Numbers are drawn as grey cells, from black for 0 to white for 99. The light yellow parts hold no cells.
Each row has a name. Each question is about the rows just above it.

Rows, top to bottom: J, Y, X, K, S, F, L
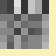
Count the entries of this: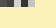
5
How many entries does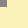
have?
1

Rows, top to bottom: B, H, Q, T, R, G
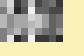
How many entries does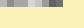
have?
9
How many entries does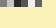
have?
6
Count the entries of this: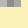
3
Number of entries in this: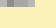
5

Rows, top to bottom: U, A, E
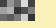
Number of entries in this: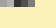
5
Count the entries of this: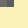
2
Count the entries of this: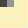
2
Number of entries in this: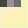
3
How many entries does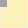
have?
1
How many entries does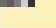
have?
5

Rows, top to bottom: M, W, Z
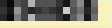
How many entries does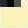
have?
3
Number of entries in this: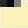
3
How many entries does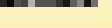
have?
14
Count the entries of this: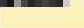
10

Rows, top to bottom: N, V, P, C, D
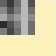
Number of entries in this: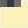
3
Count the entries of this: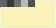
5

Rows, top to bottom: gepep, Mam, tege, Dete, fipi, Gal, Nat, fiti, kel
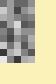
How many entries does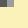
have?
2
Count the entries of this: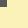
1

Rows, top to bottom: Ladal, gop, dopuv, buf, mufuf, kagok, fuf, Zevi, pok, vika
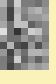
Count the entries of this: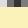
4
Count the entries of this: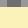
4
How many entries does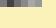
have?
6

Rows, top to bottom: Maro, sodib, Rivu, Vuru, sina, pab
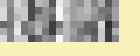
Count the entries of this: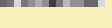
15
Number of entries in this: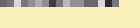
17
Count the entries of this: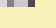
5
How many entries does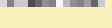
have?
15

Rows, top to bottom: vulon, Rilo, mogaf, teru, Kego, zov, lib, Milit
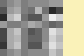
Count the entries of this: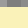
4
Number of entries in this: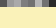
8
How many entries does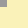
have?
1

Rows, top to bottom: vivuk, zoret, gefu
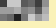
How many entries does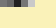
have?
5
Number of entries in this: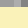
4
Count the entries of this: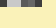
6
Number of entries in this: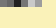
6
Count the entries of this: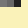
3
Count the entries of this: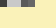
5

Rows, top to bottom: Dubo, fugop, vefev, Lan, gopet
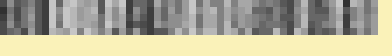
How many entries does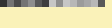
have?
15
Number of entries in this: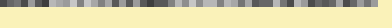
54

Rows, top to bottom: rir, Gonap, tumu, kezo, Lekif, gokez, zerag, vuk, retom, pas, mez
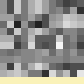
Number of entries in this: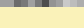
12
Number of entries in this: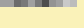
11
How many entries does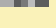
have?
7

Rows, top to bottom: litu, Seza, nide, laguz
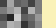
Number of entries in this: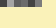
6
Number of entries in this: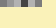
6
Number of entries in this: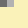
2
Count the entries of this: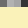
4
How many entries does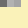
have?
3
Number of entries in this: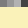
4

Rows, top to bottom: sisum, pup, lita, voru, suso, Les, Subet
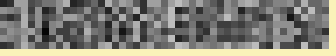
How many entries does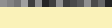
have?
16
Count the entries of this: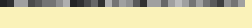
35
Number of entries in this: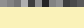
12
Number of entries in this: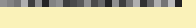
26

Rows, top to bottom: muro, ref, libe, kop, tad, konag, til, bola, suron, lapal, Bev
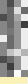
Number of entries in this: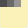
3
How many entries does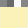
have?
4
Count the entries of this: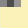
3
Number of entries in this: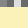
4
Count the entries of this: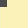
1
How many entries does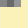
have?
3
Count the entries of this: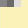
3

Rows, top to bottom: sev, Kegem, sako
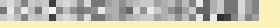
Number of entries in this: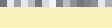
16
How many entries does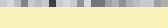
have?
24
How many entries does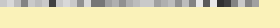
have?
37
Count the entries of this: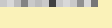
14
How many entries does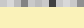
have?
12
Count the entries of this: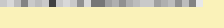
29

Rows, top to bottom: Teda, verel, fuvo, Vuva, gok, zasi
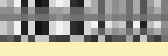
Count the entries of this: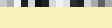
16
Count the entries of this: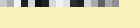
17
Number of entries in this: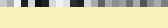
24
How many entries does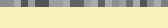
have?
24
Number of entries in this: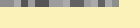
17

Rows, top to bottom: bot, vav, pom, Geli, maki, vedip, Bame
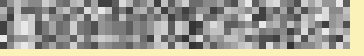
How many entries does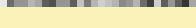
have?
28
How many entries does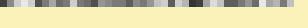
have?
42

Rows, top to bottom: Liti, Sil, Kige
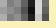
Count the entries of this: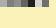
7
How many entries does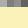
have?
4
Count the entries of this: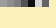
7
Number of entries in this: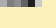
6
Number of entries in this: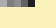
5
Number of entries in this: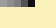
5
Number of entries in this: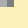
2

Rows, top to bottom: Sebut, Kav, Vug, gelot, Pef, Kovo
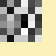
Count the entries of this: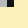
2
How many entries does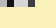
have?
5

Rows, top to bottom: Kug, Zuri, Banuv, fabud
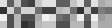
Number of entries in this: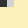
2
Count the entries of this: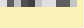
11
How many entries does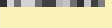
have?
15
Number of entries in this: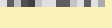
15
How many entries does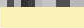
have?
12
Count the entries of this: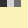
3
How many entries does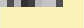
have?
9

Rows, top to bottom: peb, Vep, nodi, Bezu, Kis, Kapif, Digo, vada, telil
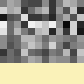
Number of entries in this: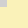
1
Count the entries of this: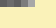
5
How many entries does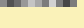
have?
11
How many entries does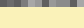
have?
12
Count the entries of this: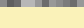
12

